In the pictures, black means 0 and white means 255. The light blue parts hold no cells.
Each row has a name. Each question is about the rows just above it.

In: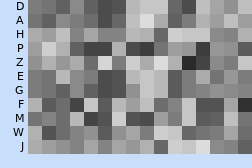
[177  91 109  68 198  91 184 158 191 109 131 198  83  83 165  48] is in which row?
F
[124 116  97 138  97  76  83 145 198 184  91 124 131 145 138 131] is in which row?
G
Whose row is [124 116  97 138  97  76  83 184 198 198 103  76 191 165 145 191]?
D
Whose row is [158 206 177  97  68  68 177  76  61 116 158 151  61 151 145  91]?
P
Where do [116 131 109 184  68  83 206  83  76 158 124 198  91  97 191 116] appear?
M
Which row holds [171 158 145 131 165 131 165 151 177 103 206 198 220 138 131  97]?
J

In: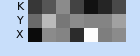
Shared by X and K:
[139]
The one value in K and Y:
[139]
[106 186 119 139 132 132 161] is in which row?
Y
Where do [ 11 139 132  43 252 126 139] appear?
X
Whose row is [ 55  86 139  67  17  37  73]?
K

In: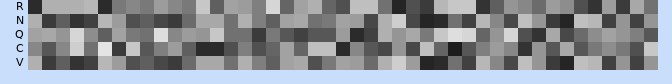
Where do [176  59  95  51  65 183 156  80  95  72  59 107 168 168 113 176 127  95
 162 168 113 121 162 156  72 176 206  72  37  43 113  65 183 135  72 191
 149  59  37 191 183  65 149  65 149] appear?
N
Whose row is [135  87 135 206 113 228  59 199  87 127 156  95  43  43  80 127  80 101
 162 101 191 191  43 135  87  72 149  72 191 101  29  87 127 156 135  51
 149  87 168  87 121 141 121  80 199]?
C
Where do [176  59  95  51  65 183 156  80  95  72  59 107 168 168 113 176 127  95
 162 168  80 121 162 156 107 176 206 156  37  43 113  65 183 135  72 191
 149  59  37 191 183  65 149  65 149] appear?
V

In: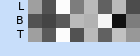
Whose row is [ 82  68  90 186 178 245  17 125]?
B
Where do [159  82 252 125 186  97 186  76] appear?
L

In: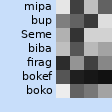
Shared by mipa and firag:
[64]
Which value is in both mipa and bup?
[98]
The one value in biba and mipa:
[191]

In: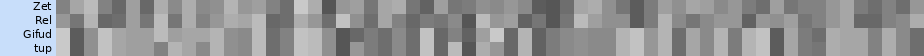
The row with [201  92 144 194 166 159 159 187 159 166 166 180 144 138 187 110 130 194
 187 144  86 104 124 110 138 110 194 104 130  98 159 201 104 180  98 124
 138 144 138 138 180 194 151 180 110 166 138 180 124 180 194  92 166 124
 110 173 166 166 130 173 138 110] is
Gifud
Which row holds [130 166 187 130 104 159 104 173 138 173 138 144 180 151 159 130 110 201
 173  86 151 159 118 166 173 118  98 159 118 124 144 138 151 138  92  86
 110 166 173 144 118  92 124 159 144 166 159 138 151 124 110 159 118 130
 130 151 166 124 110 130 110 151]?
Zet
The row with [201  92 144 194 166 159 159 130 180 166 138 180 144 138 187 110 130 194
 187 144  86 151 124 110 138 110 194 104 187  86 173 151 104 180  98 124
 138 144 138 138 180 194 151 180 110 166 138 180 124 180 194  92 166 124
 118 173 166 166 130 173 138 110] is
tup

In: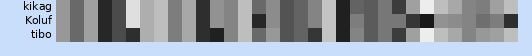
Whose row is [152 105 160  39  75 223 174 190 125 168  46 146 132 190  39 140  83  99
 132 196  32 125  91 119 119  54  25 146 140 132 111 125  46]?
Koluf
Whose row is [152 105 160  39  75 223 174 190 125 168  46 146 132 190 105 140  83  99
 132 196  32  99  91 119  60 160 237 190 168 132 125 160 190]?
kikag
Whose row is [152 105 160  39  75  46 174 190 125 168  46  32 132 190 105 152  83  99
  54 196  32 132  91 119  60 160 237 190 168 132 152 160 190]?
tibo

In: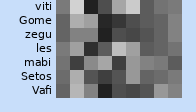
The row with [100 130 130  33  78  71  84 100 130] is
zegu
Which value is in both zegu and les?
[100]

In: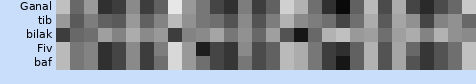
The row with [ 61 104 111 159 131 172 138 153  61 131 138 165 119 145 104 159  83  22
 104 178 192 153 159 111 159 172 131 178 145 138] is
bilak
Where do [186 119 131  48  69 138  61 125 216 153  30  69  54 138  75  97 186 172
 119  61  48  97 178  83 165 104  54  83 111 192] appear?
Fiv
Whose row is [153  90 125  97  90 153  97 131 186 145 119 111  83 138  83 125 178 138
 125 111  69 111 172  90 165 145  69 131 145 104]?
tib

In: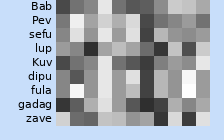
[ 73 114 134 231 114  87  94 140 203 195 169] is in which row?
Bab
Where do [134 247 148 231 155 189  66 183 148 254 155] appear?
fula
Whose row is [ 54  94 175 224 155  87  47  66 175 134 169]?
gadag
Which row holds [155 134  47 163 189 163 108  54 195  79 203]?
lup
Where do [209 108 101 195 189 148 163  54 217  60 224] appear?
zave

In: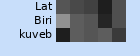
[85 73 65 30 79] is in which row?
Lat
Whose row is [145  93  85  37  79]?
Biri

